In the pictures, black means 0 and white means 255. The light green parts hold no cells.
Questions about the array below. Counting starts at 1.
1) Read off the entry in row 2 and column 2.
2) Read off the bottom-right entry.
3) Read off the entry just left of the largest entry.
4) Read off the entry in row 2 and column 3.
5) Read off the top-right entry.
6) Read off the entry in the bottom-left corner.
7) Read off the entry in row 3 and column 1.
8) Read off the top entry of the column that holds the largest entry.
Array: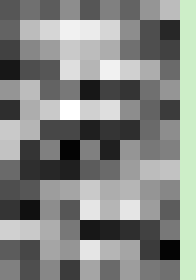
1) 188
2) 112
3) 201
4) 214
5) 188
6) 128
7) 65
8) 141

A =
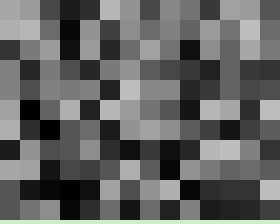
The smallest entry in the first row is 27
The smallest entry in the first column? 27
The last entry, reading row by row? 63
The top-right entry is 85
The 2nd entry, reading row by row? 155
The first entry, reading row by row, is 167
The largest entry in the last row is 141
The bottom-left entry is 85
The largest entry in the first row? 182
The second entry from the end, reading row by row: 39
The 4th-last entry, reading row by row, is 27
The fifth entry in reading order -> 45
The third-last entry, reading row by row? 33
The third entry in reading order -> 71
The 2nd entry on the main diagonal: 182
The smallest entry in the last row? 7

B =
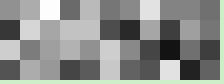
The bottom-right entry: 98
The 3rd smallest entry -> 41
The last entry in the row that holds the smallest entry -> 62
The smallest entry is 19
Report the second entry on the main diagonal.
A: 214
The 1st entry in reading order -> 145
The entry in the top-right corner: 112
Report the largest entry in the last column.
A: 118
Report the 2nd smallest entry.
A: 34
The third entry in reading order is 253
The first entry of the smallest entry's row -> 206
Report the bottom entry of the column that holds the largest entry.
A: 152
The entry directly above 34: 112

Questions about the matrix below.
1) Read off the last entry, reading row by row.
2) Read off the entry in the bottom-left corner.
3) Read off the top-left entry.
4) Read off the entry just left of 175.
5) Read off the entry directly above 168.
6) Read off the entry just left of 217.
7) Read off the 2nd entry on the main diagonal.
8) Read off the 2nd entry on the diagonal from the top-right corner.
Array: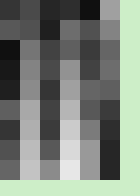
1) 38
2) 101
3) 53
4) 53
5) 139
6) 88
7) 81
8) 81

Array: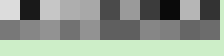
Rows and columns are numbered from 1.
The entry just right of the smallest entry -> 182
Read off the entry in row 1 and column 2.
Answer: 25
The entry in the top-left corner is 220
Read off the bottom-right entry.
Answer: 108
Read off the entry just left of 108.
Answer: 102
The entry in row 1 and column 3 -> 198
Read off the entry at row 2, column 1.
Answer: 120
